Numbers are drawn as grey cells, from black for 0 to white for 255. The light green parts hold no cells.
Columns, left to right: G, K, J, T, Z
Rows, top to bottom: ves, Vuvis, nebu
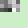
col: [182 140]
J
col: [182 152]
Z
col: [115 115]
K
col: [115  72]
K
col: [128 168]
G
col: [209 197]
T

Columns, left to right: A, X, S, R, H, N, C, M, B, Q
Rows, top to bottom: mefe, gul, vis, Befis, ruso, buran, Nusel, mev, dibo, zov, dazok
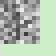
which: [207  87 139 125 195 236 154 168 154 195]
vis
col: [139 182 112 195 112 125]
R
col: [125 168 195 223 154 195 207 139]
Q
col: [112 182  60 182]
C
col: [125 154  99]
X
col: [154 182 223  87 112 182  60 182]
C
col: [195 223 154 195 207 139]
Q

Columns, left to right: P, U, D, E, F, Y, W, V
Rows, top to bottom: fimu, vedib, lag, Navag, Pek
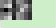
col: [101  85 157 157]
F
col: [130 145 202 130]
Y

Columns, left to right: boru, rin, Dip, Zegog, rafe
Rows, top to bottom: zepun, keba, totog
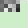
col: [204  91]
Dip
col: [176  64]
rafe
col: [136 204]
Dip

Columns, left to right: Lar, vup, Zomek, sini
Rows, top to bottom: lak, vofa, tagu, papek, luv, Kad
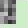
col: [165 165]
Lar
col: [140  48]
Zomek
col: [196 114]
vup
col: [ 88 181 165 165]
Lar
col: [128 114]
Lar

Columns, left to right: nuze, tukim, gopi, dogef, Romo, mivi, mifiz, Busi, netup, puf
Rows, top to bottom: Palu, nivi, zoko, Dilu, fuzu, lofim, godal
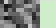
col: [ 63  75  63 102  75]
dogef
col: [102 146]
mifiz
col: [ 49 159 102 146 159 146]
mifiz
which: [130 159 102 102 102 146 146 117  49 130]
Dilu
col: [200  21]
tukim
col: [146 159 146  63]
mifiz
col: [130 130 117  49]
netup

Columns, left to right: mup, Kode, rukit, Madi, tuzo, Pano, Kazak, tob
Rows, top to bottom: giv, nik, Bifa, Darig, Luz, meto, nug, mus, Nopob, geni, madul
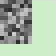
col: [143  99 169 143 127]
Kode
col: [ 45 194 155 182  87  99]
rukit
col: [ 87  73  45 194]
rukit

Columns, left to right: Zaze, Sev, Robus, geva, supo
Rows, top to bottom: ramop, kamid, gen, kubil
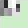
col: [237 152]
Robus
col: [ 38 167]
Sev
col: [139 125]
Zaze
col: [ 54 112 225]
supo

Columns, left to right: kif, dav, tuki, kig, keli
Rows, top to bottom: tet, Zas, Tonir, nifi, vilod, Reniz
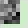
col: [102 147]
kif
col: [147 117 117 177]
kif
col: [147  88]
dav
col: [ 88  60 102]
kig
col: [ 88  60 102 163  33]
kig
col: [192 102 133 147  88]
dav
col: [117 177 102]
kif

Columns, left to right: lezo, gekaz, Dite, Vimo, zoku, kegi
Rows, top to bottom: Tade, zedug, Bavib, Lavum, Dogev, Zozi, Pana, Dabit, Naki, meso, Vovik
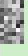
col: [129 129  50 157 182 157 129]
kegi
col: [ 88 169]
Dite
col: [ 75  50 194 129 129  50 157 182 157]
kegi
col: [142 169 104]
Dite
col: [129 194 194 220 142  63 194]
Vimo
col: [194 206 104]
Dite
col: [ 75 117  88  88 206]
lezo

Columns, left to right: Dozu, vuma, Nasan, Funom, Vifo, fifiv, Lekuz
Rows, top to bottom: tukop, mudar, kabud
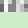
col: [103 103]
Dozu
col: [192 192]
fifiv
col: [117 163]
Lekuz
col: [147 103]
Dozu
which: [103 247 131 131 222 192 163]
kabud

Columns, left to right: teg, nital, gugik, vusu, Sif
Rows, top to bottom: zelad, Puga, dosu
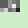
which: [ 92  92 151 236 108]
Puga
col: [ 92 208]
nital
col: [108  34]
Sif
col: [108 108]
Sif
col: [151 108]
gugik

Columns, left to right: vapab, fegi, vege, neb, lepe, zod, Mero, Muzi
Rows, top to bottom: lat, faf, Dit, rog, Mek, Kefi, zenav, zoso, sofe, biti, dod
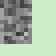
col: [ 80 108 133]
neb
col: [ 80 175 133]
zod
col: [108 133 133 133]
lepe
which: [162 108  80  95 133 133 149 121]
Dit

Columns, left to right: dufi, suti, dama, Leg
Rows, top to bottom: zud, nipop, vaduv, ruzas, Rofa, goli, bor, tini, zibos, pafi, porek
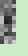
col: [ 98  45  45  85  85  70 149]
dama
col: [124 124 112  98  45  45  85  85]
dama
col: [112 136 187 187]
dufi
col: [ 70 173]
Leg

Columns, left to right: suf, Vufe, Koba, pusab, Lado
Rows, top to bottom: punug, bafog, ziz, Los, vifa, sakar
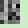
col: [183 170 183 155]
Vufe
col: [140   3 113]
Lado
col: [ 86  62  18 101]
Koba
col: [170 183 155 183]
Vufe

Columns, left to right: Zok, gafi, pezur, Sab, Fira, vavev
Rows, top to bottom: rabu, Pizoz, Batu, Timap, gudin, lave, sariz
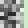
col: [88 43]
pezur
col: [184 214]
Zok
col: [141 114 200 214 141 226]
Fira

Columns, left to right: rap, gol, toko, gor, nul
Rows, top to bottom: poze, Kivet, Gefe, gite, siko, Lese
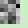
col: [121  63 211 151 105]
rap
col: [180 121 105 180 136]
gol
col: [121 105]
gol

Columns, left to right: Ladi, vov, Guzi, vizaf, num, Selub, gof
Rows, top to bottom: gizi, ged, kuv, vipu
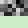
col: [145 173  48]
vizaf
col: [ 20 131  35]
Guzi
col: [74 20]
Selub

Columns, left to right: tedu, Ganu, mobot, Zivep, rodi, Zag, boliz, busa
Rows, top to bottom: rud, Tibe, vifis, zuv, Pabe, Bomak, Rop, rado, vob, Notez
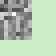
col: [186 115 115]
busa
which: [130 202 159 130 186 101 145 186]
Rop
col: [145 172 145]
boliz
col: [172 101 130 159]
mobot
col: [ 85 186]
rodi

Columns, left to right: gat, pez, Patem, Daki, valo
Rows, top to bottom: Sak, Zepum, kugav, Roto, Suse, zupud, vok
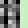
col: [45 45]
pez
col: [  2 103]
valo
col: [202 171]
gat
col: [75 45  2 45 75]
valo
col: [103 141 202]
Patem
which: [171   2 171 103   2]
Sak

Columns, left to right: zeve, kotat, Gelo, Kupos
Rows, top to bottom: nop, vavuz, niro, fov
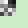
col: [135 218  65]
zeve
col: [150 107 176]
kotat
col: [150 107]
kotat
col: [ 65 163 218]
Kupos

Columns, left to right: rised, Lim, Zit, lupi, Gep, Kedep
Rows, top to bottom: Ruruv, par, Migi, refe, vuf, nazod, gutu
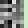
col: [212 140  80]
Lim
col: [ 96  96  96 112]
Gep
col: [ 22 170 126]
Zit
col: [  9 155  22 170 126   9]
Zit

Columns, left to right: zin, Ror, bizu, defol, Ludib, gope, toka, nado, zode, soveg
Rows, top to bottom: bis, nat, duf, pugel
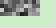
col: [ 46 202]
zin
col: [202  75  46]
toka
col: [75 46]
toka
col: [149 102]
soveg
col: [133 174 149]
nado
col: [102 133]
zode
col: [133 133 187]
gope

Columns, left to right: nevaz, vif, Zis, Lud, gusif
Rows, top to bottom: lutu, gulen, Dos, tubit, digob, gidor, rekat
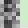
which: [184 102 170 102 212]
digob
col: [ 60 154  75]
Zis
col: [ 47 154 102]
vif
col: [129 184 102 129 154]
Lud
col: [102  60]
vif
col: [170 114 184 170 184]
nevaz
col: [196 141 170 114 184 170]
nevaz

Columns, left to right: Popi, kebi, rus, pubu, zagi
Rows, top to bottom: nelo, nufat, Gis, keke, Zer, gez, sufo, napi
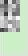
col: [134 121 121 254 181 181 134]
zagi
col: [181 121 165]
Popi

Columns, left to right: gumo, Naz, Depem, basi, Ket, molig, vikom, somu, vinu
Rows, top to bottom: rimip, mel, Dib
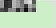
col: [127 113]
molig
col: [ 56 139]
Depem

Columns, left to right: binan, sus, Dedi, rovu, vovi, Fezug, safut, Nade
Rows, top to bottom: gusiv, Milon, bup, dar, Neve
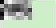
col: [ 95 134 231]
Dedi
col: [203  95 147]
sus
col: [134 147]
safut
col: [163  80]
vovi
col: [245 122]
Dedi
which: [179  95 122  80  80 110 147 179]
Milon

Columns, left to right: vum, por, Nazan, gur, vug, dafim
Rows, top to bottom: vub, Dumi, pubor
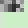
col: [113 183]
vum
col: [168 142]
por
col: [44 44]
gur

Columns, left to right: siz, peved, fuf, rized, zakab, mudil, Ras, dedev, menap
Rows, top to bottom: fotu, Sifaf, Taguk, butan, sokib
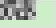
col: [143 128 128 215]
rized
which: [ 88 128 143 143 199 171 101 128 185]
Sifaf
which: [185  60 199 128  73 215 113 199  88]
butan
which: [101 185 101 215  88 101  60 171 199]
sokib
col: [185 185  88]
menap
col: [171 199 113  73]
zakab
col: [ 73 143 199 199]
fuf

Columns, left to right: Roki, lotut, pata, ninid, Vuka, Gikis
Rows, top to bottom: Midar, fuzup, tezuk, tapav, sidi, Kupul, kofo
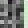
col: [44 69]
Vuka
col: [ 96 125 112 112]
ninid
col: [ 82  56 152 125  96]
Gikis

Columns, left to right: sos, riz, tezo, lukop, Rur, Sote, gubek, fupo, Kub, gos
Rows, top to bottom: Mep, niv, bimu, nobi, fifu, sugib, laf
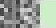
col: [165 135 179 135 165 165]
Kub
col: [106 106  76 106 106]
tezo
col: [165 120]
riz
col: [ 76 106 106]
tezo

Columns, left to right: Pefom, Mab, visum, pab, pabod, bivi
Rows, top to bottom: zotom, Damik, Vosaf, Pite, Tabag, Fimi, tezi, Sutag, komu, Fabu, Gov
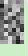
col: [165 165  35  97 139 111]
pab
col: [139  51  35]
pabod

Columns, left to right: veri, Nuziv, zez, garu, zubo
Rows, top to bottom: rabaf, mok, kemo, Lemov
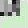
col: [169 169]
zez
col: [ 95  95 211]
garu

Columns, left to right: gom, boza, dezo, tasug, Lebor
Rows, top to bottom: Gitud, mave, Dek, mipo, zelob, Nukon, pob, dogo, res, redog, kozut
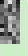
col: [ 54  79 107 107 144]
Lebor
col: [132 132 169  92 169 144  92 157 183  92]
tasug
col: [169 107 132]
boza
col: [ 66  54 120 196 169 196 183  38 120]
dezo

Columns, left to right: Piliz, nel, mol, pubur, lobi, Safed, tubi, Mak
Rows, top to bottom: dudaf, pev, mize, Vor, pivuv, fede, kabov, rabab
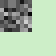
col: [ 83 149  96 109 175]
tubi
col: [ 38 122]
pubur
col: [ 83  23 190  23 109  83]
nel
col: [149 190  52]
Mak
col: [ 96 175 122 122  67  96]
Piliz
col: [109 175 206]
tubi
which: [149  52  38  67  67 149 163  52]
rabab

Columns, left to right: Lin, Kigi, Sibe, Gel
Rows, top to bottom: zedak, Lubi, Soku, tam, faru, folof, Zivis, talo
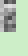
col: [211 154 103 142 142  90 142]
Gel
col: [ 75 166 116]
Sibe
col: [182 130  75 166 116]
Sibe
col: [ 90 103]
Kigi
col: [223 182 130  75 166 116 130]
Sibe

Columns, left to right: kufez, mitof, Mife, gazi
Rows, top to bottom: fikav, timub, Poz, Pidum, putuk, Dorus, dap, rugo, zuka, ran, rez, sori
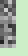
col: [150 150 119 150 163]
mitof
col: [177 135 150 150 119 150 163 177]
mitof
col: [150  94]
gazi

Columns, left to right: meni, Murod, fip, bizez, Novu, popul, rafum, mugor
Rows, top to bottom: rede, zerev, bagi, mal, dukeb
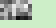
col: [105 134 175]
Murod
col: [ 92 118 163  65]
mugor
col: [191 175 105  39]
popul

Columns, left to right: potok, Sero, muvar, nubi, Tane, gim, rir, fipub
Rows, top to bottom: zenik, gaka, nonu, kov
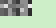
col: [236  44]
fipub
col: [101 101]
potok
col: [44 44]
fipub
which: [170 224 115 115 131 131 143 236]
gaka
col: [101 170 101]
potok
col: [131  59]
Tane
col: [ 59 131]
Tane

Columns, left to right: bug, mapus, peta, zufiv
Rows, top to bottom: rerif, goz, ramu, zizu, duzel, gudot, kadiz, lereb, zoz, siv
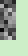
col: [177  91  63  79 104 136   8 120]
bug
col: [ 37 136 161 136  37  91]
mapus

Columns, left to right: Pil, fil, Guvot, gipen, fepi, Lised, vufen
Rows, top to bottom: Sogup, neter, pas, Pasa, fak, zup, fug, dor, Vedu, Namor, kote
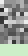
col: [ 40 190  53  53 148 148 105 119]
Pil
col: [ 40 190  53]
Pil
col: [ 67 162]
Lised
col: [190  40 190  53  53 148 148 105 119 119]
Pil
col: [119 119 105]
fil

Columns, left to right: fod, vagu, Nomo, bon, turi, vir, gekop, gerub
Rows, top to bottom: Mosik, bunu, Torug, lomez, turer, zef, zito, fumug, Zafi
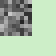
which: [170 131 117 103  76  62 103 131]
fumug
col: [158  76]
vir
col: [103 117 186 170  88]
fod
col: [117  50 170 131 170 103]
gekop
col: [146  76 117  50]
gekop
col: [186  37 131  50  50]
gerub
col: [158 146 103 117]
fod

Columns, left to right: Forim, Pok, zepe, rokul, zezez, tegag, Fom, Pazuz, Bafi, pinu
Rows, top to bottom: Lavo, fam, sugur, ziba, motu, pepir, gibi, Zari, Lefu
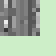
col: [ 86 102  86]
Bafi
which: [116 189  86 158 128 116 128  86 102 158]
fam

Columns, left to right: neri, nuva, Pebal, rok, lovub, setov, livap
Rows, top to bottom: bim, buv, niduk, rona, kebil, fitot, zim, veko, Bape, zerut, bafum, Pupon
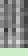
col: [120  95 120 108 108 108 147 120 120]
setov
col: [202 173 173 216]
lovub
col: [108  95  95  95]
rok
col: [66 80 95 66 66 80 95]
livap
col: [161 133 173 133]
neri
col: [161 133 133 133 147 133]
Pebal

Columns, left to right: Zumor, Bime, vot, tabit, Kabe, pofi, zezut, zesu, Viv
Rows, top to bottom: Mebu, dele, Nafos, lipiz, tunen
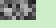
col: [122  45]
Kabe
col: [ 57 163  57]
zesu
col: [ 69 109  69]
Viv
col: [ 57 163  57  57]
zesu
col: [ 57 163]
zesu
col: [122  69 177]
tabit

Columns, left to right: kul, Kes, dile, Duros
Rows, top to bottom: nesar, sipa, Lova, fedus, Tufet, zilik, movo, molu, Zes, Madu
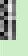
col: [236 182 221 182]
dile
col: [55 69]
Duros

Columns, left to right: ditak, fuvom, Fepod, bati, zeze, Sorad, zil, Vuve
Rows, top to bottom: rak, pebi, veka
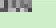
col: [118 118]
Sorad
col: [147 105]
zil
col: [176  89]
ditak
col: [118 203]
Sorad
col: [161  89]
zeze

